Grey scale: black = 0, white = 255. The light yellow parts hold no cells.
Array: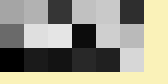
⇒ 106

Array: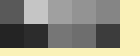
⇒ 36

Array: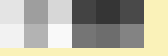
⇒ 242

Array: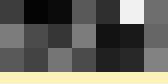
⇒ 124

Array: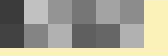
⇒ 66

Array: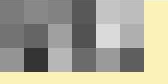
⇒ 115

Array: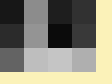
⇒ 43
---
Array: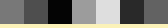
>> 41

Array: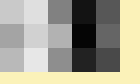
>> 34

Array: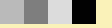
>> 220

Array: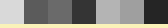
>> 159

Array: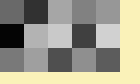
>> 143

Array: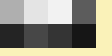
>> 52
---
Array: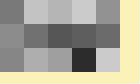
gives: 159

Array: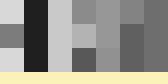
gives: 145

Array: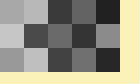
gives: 66

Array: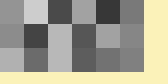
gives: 93

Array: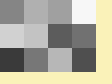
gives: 119

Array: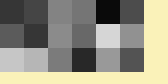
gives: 40

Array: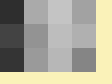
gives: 154
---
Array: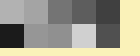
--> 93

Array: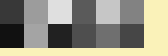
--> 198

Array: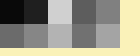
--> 93

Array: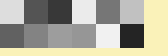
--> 118

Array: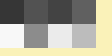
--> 67

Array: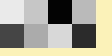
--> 3

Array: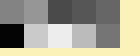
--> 86

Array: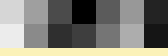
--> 152

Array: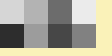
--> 108

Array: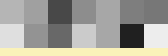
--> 126
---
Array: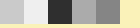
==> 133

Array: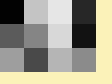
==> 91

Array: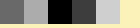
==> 207

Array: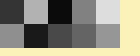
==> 221

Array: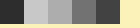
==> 66

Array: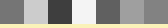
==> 96

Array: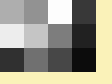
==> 237
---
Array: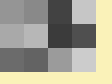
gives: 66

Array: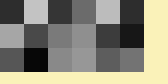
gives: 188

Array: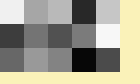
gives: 40

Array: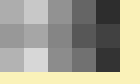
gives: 101

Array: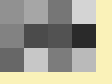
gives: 118

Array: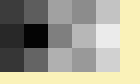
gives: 140

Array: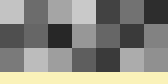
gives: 114

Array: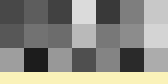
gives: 126
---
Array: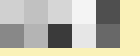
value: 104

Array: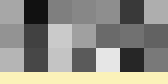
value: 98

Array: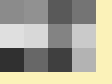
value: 202

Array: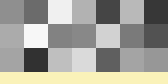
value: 82

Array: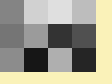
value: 80

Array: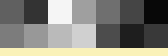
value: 57

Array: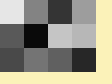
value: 183

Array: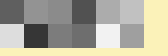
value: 159

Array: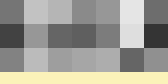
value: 52
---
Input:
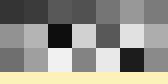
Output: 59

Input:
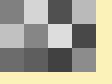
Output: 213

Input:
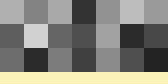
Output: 131

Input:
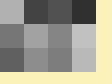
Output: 67

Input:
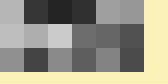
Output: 54

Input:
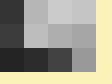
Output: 182

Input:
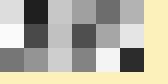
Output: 30
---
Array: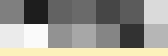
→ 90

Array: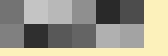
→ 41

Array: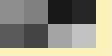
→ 24

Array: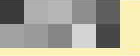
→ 141

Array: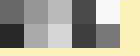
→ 75

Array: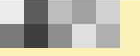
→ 161

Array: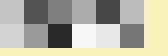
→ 70
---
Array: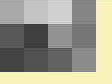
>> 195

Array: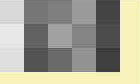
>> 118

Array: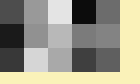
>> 153

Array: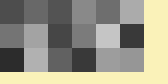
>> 104

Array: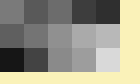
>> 89

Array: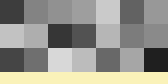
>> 131

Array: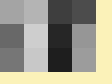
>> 179
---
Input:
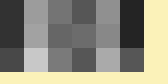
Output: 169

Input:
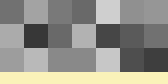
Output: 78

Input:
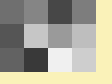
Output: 240

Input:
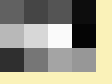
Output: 164

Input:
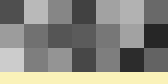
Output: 44

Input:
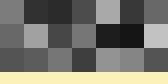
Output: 132
